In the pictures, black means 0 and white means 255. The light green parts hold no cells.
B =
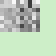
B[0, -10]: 175
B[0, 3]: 249
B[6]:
[234, 173, 183, 175, 152, 72, 139, 118, 216, 98]
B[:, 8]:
[219, 196, 126, 211, 231, 128, 216, 181]
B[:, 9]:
[243, 190, 79, 160, 144, 113, 98, 121]
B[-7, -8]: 207
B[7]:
[187, 193, 158, 211, 193, 137, 142, 124, 181, 121]
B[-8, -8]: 203
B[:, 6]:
[187, 189, 152, 150, 192, 137, 139, 142]
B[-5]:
[188, 170, 168, 186, 151, 158, 150, 152, 211, 160]
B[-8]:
[175, 209, 203, 249, 150, 236, 187, 58, 219, 243]
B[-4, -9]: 174
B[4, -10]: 235
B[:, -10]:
[175, 206, 182, 188, 235, 170, 234, 187]
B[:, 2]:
[203, 207, 153, 168, 163, 202, 183, 158]

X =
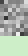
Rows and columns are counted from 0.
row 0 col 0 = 69
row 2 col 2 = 213
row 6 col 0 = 122
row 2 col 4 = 200
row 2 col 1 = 106
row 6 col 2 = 160
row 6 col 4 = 212
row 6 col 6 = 173
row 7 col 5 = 166
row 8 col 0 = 181
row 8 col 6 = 88
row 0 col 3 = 134
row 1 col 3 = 184
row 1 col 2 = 154
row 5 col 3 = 178
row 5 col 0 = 167
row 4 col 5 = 194
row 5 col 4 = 198
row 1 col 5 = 187
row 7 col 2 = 201

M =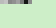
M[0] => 187
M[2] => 135

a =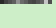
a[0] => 41
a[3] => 95
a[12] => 80
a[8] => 68

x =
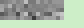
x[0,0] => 121
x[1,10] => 134
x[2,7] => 128
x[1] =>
[160, 143, 176, 121, 146, 140, 98, 137, 126, 130, 134, 129, 143, 136, 142, 145]
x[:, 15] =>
[150, 145, 115, 197, 184]
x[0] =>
[121, 129, 140, 153, 133, 143, 189, 121, 121, 162, 132, 150, 130, 150, 151, 150]
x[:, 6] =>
[189, 98, 123, 191, 140]
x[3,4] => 74
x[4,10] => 141
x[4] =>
[132, 142, 151, 153, 125, 161, 140, 131, 59, 126, 141, 165, 159, 163, 126, 184]
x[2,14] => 125
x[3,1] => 108
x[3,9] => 180
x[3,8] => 123
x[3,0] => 90

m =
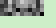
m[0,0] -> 109
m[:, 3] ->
[102, 65, 97, 120]
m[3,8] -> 65
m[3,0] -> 92
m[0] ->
[109, 60, 196, 102, 143, 200, 172, 153, 139, 50, 182]
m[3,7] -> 124
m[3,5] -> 96
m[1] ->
[50, 68, 150, 65, 147, 156, 164, 112, 162, 46, 133]
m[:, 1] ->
[60, 68, 130, 67]
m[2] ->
[71, 130, 170, 97, 6, 105, 86, 21, 97, 74, 155]

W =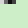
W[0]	214
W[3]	64
